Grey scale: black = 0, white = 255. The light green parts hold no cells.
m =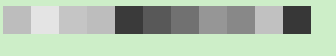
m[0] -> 189
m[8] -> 136
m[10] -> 55
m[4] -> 58

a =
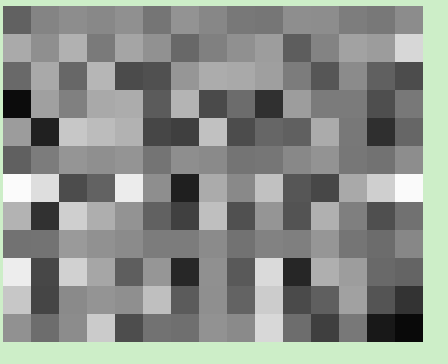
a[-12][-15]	97
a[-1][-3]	120
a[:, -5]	[142, 93, 124, 157, 96, 136, 86, 83, 127, 38, 74, 109]
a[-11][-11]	165
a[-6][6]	31
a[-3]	[237, 71, 209, 166, 94, 150, 39, 144, 89, 218, 38, 175, 157, 105, 100]
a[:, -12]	[136, 122, 182, 169, 188, 143, 98, 174, 145, 166, 148, 203]
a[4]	[156, 32, 199, 188, 178, 70, 63, 193, 76, 102, 96, 171, 120, 47, 102]
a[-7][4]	148
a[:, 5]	[117, 145, 80, 91, 70, 116, 142, 97, 124, 150, 191, 114]
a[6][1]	222
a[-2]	[199, 69, 138, 148, 143, 191, 91, 143, 99, 204, 74, 95, 161, 84, 51]
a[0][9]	118
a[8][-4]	150
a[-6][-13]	76
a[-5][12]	127
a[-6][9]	193
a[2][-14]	169
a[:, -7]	[120, 144, 169, 108, 76, 116, 137, 80, 114, 89, 99, 138]
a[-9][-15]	12
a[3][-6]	48
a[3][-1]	120
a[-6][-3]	169
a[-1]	[145, 109, 140, 203, 77, 114, 111, 146, 138, 216, 109, 63, 120, 24, 9]
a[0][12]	125

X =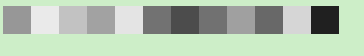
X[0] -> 151
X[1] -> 234
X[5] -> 114

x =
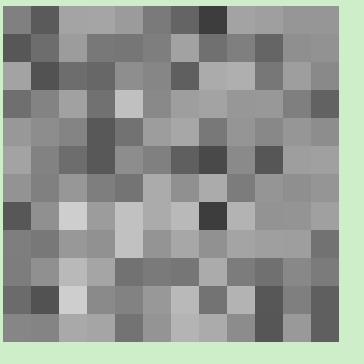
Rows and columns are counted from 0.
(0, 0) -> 128
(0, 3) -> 165
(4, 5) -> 157
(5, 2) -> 109
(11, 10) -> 153
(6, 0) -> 147
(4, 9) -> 136
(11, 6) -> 180
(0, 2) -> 164
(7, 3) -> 156
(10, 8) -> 179
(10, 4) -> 130
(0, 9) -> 159
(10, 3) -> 138
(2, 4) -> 142
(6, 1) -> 128
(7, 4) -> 193
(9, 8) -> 124
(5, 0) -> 163
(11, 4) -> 115
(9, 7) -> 171
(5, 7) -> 73
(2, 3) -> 103
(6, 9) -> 149
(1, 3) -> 120
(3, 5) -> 137
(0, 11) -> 150
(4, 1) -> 141
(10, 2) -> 206
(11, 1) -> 132
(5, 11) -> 160
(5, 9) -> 86
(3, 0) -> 111
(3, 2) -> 161
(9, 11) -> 123

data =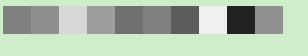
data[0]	128
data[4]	112
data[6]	92

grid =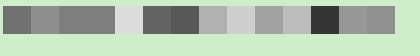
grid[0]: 113
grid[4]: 220
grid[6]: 88
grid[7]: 177
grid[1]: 142

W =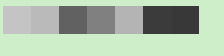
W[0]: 196
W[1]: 186
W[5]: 59

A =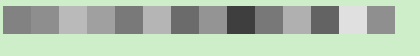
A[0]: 130
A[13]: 143
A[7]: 148
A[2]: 186
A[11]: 99

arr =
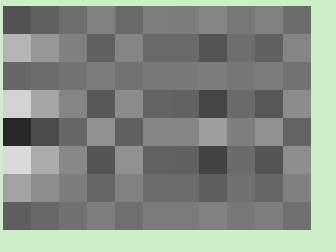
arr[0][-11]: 82
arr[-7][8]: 110
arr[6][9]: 103
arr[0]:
[82, 97, 110, 130, 106, 126, 125, 134, 120, 129, 109]
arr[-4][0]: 39
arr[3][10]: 140
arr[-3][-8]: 84
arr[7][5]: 123
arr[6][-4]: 95
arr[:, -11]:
[82, 181, 103, 210, 39, 217, 162, 94]
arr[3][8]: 106
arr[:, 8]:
[120, 110, 119, 106, 126, 107, 113, 120]
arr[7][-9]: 113
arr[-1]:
[94, 104, 113, 126, 111, 123, 123, 129, 120, 126, 112]
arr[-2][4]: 129
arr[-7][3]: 97
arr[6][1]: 141
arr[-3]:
[217, 171, 136, 84, 144, 98, 97, 67, 107, 84, 141]
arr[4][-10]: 75
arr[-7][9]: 97
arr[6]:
[162, 141, 125, 103, 129, 109, 108, 95, 113, 103, 128]
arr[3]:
[210, 165, 133, 88, 139, 100, 98, 69, 106, 87, 140]
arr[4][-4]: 158
